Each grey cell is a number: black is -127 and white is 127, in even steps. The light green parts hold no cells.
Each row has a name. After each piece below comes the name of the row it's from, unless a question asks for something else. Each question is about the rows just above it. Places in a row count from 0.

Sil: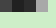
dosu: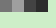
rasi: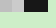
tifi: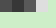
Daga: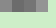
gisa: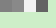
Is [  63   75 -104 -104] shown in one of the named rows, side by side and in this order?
yes
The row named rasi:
[  63   75 -104 -104]
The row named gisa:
[  0   9 114 -28]

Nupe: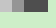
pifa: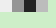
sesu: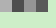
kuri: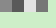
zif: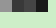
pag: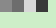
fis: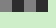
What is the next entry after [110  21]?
[-92]
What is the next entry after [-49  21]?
[-38]
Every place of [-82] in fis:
1 3
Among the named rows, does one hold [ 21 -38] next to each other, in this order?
yes
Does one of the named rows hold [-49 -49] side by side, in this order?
yes
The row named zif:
[  21  -70  -58 -102]

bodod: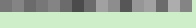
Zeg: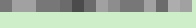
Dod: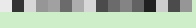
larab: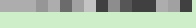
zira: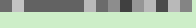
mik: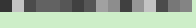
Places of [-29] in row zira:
2 3 4 5 6
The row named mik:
[-75  67 -52 -29 -29 -41 -63 -41  33  13 -63  22  67 -52  -8   4]
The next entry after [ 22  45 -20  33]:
[67]
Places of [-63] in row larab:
8 11 12 15
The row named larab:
[ 45  45  45  22  45 -20  33  67 -63  13 -41 -63 -63  45  33 -63]
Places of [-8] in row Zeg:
0 3 4 10 11

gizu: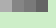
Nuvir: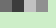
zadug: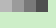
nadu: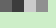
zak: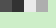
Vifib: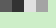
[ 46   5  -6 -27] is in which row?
gizu
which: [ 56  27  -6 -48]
zadug
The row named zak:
[-48 -77 105  46]

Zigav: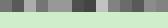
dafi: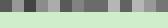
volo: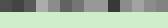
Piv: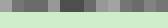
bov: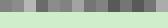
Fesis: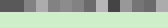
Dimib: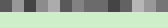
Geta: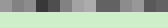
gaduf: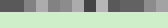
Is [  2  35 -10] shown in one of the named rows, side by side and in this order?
yes
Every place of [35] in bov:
6
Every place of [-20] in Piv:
2 3 7 11
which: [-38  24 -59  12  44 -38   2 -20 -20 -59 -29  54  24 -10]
Dimib

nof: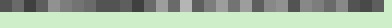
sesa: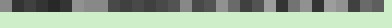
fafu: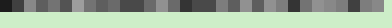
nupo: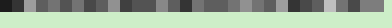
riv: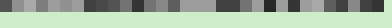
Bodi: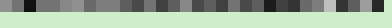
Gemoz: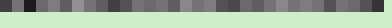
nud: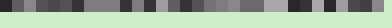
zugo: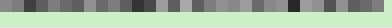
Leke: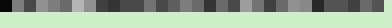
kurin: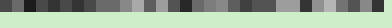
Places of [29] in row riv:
4 6 15 16 17 21 23 25
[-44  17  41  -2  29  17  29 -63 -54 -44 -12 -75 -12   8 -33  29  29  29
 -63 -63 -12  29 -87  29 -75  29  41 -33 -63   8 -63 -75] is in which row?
riv
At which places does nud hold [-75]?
6 10 12 15 25
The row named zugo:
[  8  -2 -63 -33  -2 -21 -33  17 -21  -2 -33 -75 -54  29 -33  41 -33  -2
  17   8  29 -21   8  17 -87  29  17 -44  17 -33 -21  -2]
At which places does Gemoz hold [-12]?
1 7 11 13 16 22 24 26 28
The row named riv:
[-44  17  41  -2  29  17  29 -63 -54 -44 -12 -75 -12   8 -33  29  29  29
 -63 -63 -12  29 -87  29 -75  29  41 -33 -63   8 -63 -75]
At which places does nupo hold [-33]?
3 8 14 17 18 22 26

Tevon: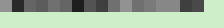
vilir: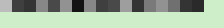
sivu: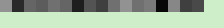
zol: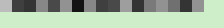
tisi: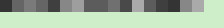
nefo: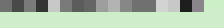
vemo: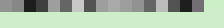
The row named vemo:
[ 18   7 -97 -64  30 -26  72 -44  30  42  30  18 -26  60 -44 -97 -15]
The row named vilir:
[  60  -64  -75    7  -54   18 -108    7  -64  -54   30  -75   -5   18
  -15  -75  -85]
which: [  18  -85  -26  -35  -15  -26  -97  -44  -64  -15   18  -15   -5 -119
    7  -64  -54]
sivu

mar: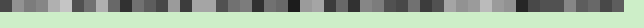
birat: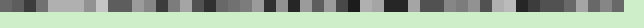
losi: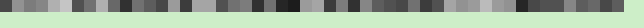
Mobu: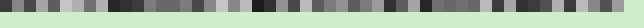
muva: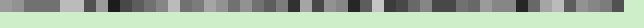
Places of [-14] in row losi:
7 11 19 22 34
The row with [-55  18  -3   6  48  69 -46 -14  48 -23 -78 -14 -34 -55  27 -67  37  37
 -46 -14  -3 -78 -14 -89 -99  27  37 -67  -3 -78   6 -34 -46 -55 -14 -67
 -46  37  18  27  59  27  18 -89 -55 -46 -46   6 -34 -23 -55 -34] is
losi
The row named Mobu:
[-67   6 -55  37 -34  69  48 -14  48 -89 -78 -67  -3 -23 -23  -3 -55   6
  69   6  59 -99 -78  18 -55  59 -34  -3  18 -34  -3  27 -78 -34  37 -89
 -14 -23 -14 -23  59 -67  37 -78 -67 -46  48 -67  59   6 -46  27]
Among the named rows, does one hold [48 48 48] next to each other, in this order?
yes

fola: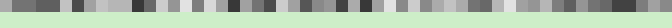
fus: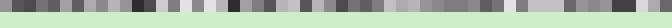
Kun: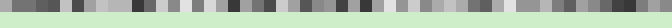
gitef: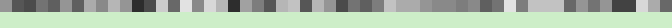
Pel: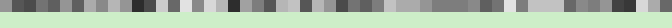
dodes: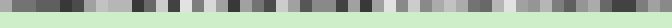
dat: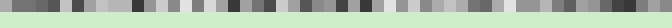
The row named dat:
[ 43 -12 -12 -23 -41  66 -52  33  66  54  54 -71  21  76   9  98  -2  88
  33 -71  33 -12 -52  76  33 -41   9  21 -61  33 -71  33  98  21  76   9
  43  66  43 -12 -23  43  98  21  21  54  -2 -32  33  21 -23 -61 -71  -2
  33   9]
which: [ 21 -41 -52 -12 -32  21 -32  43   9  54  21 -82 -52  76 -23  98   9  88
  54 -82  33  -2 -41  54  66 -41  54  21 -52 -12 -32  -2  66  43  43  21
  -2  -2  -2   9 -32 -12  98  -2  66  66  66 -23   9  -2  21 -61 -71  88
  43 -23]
Pel
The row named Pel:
[ 21 -41 -52 -12 -32  21 -32  43   9  54  21 -82 -52  76 -23  98   9  88
  54 -82  33  -2 -41  54  66 -41  54  21 -52 -12 -32  -2  66  43  43  21
  -2  -2  -2   9 -32 -12  98  -2  66  66  66 -23   9  -2  21 -61 -71  88
  43 -23]
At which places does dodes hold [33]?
7 18 20 24 29 31 43 54
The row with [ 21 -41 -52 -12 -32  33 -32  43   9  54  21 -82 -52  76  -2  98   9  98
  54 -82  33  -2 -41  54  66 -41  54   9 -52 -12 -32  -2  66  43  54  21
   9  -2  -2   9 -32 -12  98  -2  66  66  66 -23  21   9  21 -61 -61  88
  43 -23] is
fus

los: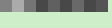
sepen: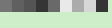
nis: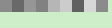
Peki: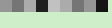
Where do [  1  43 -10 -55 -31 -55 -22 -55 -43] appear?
los
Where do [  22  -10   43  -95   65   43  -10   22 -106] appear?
Peki
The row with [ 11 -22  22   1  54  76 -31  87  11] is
nis

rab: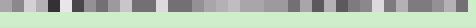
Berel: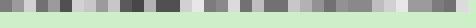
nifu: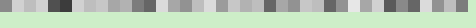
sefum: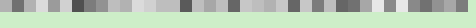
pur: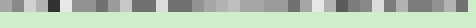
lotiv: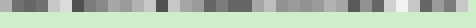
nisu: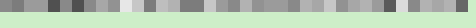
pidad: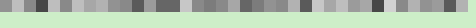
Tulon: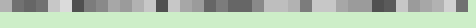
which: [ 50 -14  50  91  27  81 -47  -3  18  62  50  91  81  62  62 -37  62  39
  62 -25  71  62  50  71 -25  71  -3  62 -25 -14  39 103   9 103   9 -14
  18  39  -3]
sefum
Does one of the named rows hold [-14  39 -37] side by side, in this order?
yes
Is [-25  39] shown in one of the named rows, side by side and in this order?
yes

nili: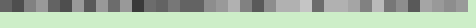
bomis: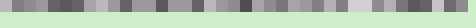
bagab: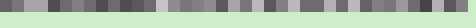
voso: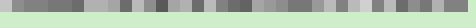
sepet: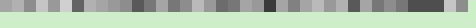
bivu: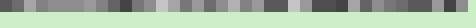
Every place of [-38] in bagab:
11 18 22 37
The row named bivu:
[-38 -19  37   1  13  13  13  25   1 -28 -59  -8  13  69  37  -8  25 -19
  13  49   1  25 -38 -38  69  25 -49 -49 -59  37 -28  13  -8 -19 -38 -38
  25 -59  13]
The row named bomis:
[ 58   1  13  25 -28 -38 -28  37  58  25 -28  25  25 -38  25  25 -28  58
  25  13 -49  37  13  -8  37  25   1  49   1  80  80  13  49  -8 -38 -28
  69 -19  13]
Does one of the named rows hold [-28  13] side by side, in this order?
yes
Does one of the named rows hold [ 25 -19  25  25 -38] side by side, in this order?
no
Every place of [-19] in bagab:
5 7 9 12 25 26 28 34
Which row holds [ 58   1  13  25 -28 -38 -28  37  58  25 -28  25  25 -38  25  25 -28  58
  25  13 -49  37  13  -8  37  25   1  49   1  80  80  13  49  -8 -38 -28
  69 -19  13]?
bomis

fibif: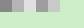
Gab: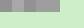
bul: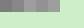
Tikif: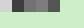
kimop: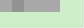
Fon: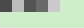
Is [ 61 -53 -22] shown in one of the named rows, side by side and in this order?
no
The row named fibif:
[ 7 52 96 30 73]
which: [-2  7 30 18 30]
bul
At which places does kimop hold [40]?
0 2 3 4
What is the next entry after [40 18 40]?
[40]

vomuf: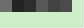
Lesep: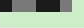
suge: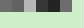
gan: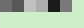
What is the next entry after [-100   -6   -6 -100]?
[-100]
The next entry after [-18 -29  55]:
[-72]
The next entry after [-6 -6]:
[-100]
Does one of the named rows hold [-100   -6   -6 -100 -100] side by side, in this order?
yes
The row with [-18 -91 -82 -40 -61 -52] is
vomuf
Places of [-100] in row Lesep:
0 3 4

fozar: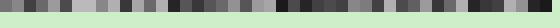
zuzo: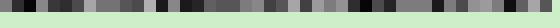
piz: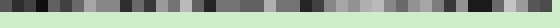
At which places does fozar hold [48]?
9 13 32 38 42
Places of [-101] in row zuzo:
13 15 36

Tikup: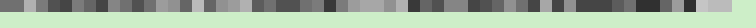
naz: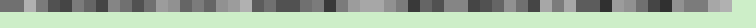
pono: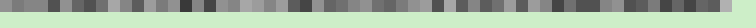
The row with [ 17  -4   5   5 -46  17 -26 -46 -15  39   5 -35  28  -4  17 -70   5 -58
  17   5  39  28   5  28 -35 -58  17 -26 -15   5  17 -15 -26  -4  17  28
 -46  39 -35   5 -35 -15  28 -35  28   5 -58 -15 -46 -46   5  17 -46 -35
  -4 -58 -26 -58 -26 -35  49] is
pono
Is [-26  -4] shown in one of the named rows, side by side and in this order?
yes
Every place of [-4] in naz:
3 6 16 26 28 33 46 57 58

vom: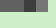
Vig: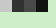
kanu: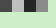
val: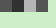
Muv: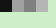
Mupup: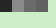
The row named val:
[-42 -77  53 -42]
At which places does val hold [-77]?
1
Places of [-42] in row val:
0 3
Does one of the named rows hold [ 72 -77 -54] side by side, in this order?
yes

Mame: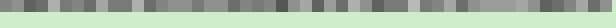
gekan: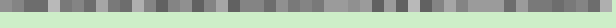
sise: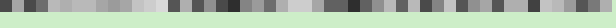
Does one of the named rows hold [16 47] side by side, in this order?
no
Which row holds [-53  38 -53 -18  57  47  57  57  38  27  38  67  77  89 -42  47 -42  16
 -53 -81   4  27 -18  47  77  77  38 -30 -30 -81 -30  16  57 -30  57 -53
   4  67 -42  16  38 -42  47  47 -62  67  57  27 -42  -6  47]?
sise
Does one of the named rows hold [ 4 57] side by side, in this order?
no
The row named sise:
[-53  38 -53 -18  57  47  57  57  38  27  38  67  77  89 -42  47 -42  16
 -53 -81   4  27 -18  47  77  77  38 -30 -30 -81 -30  16  57 -30  57 -53
   4  67 -42  16  38 -42  47  47 -62  67  57  27 -42  -6  47]

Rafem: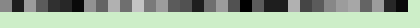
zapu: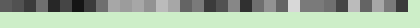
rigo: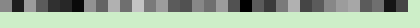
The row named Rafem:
[   7  -97   28  -36  -79  -88 -118   18  -27   49  -16   68   -5   28
  -36  -46  -97  -16   28  -46 -127  -36  -97  -97   49  -58  -36    7
   28   39  -27   28  -88 -118]
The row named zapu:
[ -36  -46  -68  -16  -88  -58 -106  -68  -16   39   28   39   18   59
   39  -27   -5  -68  -46    7  -79  -16   18  -27   88   -5   -5  -16
  -58   59  -27   39   -5  -68]
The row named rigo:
[   7  -97   28  -36  -79  -88 -118   18  -27   49  -16   68   -5   28
  -36  -46    7  -16   28  -46 -127  -36  -68   -5   49  -58  -36    7
   28   39  -36  -16 -106  -58]
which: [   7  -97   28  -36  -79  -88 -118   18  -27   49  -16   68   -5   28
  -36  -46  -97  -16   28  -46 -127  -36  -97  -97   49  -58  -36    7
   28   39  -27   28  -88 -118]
Rafem
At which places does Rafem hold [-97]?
1 16 22 23

